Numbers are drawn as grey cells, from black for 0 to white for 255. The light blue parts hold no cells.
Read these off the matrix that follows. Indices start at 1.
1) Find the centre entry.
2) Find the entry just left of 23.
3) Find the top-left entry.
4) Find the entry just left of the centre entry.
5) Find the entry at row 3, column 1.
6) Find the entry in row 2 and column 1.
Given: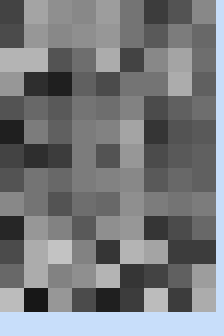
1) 83
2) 188
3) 67
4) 124
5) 180
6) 75

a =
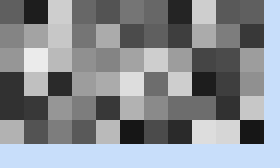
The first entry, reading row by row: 95
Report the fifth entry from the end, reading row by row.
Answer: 75
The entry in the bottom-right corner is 22
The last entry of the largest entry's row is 157
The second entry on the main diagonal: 163
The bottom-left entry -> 178
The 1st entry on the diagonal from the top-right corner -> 95
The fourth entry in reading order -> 103
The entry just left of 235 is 150
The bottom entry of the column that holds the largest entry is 83
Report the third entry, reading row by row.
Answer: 206
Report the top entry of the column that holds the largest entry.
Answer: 29
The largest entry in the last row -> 221
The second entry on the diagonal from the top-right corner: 125
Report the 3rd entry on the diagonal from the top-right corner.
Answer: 69
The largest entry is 235
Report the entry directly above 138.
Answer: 109
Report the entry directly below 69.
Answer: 29

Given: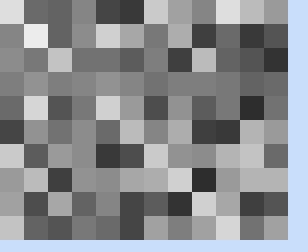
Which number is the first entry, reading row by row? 222
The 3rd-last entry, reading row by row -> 214
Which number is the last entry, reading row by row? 161
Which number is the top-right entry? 154
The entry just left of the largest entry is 133
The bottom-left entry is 195
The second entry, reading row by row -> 106
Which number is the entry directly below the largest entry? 120
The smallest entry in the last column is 51
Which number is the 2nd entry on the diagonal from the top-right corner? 57
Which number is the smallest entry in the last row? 69
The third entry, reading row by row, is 99
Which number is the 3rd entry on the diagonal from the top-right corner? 99
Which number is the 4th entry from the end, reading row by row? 161
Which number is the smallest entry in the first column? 69
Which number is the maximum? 236
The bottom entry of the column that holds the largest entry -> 99

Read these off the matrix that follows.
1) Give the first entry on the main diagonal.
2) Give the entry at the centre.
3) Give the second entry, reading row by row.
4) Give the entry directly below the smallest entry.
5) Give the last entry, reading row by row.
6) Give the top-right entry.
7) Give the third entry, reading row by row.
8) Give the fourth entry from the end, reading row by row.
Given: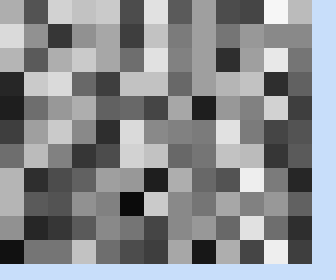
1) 174
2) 137
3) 83
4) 117
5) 62
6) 187
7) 210
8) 174

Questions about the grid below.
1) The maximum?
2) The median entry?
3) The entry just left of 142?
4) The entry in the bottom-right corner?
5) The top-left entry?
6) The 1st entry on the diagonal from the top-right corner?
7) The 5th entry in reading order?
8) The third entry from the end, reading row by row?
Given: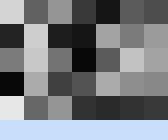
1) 231
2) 103
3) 171
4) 57
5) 212
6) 77
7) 21
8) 42

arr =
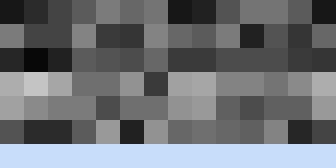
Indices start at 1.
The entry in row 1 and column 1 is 24
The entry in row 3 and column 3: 32
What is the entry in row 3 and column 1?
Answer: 38
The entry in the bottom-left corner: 82
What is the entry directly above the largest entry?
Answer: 9
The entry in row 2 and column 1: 124
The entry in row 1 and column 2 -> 44
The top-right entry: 24
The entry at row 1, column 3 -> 67
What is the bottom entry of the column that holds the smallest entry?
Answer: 44
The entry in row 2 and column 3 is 67
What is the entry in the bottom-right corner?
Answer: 67

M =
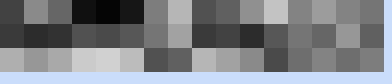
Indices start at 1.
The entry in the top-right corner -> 117
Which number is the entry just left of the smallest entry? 16
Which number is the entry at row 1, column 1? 66
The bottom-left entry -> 175
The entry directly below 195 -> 88
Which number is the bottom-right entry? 125
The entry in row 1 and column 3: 102
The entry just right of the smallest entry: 22
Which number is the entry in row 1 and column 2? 138

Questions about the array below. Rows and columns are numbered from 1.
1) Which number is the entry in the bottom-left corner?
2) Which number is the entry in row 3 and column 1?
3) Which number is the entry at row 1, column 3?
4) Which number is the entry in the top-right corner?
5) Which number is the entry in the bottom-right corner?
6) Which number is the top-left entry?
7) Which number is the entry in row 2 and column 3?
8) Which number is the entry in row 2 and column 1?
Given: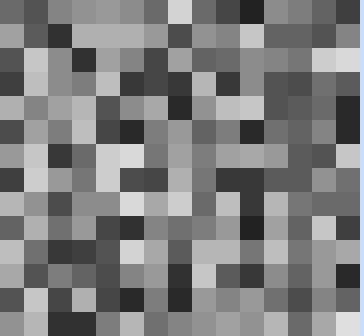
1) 146
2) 83
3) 132
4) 63
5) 223
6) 106
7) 49
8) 161

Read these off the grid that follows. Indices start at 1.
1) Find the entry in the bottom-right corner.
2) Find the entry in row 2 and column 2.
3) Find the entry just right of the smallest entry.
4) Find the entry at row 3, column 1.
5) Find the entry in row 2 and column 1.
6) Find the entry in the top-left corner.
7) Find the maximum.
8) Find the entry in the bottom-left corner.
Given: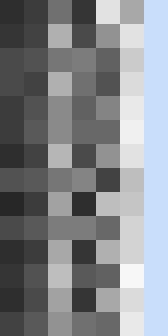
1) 233
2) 66
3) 60
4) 74
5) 53
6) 46
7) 247
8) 66
